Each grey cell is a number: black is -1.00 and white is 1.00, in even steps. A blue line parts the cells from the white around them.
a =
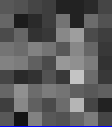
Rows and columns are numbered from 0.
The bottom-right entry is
-0.46
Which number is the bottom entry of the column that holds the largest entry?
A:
-0.20
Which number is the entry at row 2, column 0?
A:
-0.41
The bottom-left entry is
-0.31
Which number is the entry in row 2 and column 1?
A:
-0.20
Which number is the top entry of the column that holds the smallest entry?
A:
-0.36
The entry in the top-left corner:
-0.31
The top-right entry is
-0.46
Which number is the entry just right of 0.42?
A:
-0.46
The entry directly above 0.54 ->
0.13
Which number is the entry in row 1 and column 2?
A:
-0.67
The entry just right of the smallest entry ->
0.02
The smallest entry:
-0.84
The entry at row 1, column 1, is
-0.78
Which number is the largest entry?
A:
0.54
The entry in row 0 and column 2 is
-0.46

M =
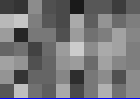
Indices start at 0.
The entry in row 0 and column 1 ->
-0.59
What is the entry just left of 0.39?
-0.06
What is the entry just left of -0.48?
-0.11
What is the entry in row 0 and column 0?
-0.53
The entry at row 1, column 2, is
-0.01
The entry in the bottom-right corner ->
0.10
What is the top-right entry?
-0.26
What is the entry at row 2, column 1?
-0.70
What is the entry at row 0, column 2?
0.10
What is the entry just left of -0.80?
-0.43
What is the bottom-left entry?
-0.32
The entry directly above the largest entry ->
0.22
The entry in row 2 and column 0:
0.22
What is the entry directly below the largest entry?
0.22
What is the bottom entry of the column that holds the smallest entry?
-0.43
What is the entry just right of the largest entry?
0.10
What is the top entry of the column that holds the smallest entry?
-0.80

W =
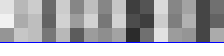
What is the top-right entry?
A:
-0.12
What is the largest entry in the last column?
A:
0.34
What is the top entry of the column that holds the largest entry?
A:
0.77
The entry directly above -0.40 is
-0.51
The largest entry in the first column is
0.89
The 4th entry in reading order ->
-0.17
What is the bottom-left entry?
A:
0.17
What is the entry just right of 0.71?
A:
0.05
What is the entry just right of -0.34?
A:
0.71
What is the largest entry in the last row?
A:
0.77
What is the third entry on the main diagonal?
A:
0.49
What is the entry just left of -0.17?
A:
0.60
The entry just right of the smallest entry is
-0.12
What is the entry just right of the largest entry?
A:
0.34

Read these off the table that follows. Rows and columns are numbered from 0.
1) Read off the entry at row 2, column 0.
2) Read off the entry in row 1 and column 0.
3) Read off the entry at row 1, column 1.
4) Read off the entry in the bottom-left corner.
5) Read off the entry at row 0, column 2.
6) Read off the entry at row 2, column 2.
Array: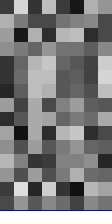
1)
0.23
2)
0.38
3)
-0.04
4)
-0.43
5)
-0.59
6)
0.38

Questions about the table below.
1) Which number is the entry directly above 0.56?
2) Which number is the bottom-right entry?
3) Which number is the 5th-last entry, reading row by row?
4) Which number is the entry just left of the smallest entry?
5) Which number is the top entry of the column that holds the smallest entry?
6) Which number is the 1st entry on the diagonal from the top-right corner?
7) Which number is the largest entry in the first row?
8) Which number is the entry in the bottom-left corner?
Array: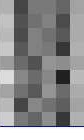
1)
0.45
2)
0.39
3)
-0.05
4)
0.06
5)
-0.21
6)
0.28
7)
0.39
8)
0.61
